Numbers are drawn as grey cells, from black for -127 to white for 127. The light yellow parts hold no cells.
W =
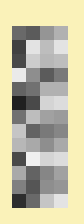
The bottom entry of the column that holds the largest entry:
-22
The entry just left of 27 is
33
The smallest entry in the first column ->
-95
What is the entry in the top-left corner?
-22
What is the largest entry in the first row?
49
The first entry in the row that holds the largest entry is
-54
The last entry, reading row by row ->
99
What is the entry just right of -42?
14
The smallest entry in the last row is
-81
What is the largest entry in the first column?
106
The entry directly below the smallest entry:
-14
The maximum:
112
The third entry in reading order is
21
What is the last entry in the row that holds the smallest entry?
92
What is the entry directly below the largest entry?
-28
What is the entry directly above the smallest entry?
-28

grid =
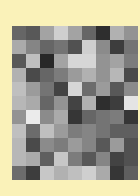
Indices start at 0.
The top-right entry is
19
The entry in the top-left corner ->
-25
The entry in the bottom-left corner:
-19
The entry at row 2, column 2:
-87
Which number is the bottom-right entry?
-32
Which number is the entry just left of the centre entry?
19
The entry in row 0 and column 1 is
-39
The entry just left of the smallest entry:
63
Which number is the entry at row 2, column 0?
-39
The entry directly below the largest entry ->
-19
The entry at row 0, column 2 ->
35
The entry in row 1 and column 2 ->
-25
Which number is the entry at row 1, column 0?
42
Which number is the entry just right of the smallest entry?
35
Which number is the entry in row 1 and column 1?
5
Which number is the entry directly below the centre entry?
-73
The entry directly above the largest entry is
42

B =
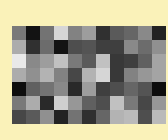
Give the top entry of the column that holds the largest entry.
-6
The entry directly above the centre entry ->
-37
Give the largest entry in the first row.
86
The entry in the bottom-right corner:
58
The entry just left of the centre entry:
-56
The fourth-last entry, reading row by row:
51
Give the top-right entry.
-93
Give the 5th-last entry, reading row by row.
-25
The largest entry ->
105
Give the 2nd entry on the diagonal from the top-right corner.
-19
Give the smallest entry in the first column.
-114
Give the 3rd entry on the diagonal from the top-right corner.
-64
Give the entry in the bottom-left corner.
-56
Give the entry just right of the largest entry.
9
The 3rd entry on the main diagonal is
29
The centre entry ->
51
